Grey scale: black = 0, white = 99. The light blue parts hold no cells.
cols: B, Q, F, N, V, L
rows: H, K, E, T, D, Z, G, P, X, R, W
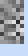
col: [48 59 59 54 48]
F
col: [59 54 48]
F
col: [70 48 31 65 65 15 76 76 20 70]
V
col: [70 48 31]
V
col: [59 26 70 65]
B

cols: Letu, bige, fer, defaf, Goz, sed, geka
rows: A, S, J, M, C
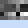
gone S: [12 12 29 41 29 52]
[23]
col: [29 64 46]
fer

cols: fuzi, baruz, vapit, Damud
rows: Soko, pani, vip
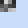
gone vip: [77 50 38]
[72]
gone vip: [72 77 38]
[50]

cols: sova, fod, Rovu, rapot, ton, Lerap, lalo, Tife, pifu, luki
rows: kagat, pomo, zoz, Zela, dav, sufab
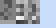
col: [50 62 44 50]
Tife
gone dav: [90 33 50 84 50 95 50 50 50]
[62]
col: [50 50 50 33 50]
sova
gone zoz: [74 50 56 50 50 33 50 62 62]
[38]
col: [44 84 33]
pifu
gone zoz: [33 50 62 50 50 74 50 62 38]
[56]
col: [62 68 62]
lalo

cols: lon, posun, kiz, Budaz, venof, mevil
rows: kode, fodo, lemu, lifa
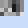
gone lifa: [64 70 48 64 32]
[86]
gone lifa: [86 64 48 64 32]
[70]
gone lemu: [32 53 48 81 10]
[76]
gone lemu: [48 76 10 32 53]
[81]
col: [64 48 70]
posun

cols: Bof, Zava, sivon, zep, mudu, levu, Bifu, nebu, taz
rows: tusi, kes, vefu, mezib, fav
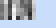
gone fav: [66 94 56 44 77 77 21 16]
[27]
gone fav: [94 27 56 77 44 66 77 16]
[21]
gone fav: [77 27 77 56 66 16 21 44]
[94]
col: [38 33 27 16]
nebu
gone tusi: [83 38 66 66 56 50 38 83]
[33]
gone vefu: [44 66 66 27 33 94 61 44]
[71]

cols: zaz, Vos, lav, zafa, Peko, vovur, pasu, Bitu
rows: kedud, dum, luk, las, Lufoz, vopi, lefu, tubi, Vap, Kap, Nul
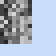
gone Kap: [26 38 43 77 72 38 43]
[32]
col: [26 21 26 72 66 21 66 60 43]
Bitu
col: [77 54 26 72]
vovur
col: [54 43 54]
Peko

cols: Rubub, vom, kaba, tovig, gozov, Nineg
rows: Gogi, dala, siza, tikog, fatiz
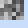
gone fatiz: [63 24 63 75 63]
[69]
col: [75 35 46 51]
kaba
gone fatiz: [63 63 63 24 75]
[69]
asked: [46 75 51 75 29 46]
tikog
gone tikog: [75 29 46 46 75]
[51]

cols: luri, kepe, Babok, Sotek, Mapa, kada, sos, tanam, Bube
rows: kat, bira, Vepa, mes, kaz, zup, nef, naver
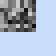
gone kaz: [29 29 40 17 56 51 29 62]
[35]
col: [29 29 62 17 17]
kada
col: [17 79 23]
Mapa
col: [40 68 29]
kepe
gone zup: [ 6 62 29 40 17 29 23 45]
[11]

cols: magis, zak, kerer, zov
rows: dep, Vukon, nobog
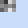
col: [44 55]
magis
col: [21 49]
zak
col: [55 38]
magis
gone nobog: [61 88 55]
[38]
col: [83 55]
kerer
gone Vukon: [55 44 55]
[49]

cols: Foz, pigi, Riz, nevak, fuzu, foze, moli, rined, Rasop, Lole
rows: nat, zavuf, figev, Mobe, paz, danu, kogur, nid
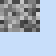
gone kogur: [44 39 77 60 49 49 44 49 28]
[34]
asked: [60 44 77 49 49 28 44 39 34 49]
kogur
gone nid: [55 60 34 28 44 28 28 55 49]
[66]
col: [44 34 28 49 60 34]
Rasop
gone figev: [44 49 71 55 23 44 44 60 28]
[34]
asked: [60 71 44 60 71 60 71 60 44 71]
zavuf
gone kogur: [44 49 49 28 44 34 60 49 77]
[39]

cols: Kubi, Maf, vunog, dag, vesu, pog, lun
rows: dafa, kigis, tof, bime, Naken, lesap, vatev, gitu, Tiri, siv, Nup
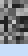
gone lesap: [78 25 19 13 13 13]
[31]
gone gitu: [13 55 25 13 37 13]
[61]
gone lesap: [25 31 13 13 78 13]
[19]
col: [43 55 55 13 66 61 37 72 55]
Kubi
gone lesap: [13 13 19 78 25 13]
[31]
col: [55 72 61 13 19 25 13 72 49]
lun

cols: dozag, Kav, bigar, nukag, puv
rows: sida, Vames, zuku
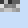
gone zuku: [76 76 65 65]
[59]
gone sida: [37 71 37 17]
[22]
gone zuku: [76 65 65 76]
[59]
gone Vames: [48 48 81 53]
[87]
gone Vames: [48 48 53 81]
[87]
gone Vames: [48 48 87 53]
[81]
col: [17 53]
bigar

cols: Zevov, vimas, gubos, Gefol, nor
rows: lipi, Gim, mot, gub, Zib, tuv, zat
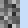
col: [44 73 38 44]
vimas
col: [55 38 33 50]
nor
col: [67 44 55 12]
gubos

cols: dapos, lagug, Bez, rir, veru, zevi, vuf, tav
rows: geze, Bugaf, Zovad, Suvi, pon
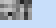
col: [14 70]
Bez
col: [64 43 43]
rir
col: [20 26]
vuf
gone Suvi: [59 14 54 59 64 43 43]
[20]
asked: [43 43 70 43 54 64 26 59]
pon
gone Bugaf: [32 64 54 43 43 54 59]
[48]

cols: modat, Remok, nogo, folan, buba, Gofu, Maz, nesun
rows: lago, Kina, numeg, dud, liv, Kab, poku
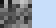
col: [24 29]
nogo
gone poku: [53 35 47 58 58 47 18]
[41]

